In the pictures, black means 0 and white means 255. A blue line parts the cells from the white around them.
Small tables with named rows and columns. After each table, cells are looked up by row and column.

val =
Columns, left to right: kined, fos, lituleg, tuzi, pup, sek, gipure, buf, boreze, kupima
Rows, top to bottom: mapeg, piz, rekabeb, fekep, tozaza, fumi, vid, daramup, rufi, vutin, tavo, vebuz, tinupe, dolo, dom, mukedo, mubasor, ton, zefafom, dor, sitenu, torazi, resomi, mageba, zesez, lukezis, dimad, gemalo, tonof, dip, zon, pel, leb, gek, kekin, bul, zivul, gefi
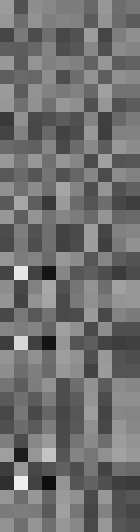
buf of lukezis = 153
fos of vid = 92
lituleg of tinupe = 85
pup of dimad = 151
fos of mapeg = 82
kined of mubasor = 76
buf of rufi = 64
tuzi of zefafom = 107
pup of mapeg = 124
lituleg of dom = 94
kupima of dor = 76
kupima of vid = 115
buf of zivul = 130

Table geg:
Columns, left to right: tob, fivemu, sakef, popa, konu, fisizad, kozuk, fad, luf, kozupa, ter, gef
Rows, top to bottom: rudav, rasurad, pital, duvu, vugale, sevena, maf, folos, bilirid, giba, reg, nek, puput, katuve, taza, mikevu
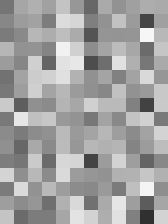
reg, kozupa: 132
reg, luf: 181
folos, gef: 201
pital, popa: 173
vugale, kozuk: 77
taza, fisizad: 217
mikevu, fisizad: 227
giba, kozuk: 164
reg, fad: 177
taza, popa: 111
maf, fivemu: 158
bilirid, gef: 121
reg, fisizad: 151
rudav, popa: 161
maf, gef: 200
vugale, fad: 110
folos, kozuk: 208
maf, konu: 183
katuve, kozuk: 137

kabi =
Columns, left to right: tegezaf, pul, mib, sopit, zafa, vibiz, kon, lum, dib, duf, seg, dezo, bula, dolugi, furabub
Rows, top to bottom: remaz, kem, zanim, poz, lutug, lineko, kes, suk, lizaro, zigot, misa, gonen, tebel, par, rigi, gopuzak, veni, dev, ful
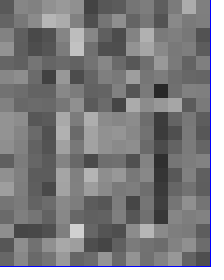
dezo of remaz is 94
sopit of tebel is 92
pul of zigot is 133
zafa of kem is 172
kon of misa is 162
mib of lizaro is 87
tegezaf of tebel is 144
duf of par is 126
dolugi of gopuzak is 126
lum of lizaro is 139
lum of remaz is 87
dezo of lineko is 125
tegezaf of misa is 143
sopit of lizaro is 91
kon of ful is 108
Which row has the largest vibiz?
veni

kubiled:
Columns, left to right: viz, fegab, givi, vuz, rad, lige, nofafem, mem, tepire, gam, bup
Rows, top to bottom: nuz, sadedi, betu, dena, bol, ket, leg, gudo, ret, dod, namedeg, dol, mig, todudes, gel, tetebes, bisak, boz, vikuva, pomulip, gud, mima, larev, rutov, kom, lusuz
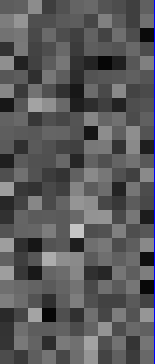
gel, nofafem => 142
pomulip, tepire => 118
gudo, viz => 23
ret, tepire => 113
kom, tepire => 114
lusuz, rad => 71
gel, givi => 135
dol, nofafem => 98
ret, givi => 55
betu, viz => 114

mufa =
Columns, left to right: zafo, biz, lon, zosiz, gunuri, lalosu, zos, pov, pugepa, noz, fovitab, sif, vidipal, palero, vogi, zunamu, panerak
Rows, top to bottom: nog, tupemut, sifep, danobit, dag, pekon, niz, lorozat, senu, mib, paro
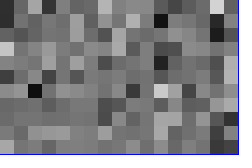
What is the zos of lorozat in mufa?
120
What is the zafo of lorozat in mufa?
104
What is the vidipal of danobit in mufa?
79
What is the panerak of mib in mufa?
130
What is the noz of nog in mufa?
137
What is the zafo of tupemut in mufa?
46
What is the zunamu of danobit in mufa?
114
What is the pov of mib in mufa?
157
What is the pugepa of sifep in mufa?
165
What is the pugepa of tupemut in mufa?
117
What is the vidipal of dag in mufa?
98
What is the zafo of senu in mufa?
107
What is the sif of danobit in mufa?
75
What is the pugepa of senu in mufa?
136
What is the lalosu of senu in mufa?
117
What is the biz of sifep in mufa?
84
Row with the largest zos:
danobit

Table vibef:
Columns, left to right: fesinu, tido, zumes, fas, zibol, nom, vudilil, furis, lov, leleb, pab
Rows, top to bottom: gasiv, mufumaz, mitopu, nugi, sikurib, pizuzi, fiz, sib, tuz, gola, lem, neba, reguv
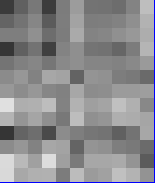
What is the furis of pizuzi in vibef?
145
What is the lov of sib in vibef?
192
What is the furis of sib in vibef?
164
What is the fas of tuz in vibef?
143
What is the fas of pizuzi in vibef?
167
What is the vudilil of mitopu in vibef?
131
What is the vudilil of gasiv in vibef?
115
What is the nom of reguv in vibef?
188
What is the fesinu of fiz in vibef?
152
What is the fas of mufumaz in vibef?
91
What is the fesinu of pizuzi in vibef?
139
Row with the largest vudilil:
neba

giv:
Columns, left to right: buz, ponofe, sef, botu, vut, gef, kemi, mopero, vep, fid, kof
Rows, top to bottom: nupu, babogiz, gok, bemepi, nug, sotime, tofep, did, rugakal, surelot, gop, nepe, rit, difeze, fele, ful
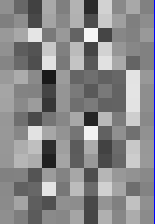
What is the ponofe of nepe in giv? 182
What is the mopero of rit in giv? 182
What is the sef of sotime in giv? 138
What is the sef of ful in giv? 91
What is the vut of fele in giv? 144
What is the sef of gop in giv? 191
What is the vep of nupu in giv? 137
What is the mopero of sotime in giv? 97
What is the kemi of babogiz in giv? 76
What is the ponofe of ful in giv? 126
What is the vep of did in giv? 99
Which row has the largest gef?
nug

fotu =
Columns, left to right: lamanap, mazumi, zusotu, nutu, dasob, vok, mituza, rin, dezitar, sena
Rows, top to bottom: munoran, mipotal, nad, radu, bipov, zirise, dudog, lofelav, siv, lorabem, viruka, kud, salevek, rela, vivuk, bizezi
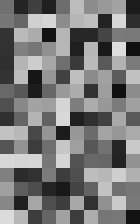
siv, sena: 89
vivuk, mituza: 49
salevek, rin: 183
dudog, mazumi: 88
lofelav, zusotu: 163
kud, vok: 83
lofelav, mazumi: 136
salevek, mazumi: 43
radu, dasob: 183
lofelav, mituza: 172
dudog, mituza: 50
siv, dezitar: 169
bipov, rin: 89
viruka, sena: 201
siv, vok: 31
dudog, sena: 140

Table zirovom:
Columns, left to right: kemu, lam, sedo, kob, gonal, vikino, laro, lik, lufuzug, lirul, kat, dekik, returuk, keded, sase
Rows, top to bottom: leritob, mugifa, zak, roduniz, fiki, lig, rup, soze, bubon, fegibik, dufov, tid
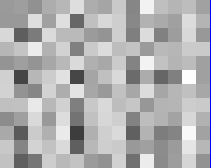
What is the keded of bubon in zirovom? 215
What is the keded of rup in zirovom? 192
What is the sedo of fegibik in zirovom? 203
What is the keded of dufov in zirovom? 229
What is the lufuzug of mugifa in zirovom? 206
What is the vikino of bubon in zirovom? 115
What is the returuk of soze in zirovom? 181
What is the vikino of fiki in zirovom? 218
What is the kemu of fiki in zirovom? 148
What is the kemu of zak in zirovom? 216
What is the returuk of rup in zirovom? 182
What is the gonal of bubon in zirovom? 221
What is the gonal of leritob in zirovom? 183
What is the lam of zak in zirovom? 94
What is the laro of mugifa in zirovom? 192
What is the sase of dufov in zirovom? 183
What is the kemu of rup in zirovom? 210

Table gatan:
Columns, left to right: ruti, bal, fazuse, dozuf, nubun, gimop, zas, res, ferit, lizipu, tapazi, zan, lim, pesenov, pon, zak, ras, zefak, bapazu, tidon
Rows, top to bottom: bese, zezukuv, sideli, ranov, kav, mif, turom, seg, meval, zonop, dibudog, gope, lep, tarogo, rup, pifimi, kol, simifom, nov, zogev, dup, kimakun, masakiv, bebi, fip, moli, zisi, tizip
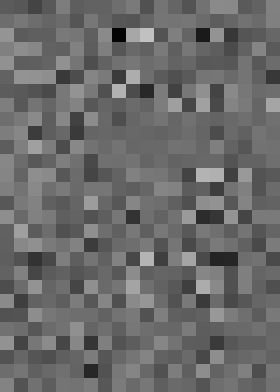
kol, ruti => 97
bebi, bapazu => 113
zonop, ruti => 125
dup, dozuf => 101
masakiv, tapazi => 82
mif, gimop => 77

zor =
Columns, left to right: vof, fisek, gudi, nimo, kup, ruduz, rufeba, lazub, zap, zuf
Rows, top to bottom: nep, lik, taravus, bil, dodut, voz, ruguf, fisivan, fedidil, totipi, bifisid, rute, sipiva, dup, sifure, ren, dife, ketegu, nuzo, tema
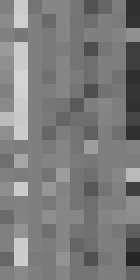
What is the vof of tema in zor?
128
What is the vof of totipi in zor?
143
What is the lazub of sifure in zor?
127
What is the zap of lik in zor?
122
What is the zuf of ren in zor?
141
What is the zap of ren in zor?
137
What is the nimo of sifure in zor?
121
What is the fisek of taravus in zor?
120
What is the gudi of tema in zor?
127
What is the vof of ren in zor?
107

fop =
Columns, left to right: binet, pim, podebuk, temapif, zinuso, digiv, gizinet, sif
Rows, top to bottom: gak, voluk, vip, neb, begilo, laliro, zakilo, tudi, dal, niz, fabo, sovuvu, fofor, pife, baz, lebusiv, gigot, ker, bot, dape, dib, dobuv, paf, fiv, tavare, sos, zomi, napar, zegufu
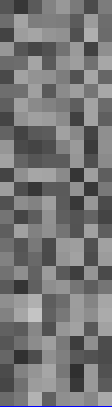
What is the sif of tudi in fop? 107
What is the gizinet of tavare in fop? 143
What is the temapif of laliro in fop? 145
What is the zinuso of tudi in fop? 121
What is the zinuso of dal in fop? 139
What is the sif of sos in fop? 75
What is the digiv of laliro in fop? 82
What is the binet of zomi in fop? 75
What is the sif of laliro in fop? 102
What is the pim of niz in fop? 67
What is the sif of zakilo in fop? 168
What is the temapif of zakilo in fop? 89
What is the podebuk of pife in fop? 54
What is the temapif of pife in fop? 91
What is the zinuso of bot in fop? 149
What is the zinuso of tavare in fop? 121
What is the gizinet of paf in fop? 142
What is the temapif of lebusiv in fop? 146
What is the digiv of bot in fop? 162
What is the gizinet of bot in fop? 76

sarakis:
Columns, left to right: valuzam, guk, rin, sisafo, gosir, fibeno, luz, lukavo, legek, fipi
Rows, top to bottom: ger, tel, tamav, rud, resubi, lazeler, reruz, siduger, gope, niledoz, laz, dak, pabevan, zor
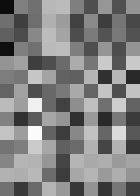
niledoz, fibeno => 136
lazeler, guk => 118
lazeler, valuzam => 125
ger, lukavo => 150
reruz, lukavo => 196
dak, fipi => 164
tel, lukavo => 61
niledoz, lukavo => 102
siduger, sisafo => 104
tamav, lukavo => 83
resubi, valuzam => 148
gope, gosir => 149
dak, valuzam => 133
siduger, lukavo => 112

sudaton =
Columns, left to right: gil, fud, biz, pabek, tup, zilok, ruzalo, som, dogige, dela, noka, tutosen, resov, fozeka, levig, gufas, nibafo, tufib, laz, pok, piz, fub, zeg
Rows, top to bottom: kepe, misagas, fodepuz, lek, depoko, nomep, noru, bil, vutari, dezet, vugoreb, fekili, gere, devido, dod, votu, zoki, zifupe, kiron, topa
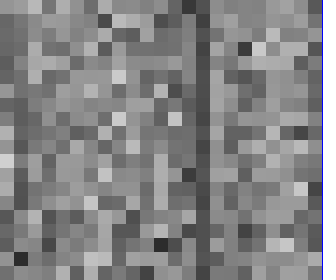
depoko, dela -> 139
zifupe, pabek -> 72
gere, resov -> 149
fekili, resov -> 108
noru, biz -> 120
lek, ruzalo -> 178
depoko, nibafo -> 119
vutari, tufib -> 149
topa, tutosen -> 144
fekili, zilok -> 153
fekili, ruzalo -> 140
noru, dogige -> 109
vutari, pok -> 148
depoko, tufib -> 152
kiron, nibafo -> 129

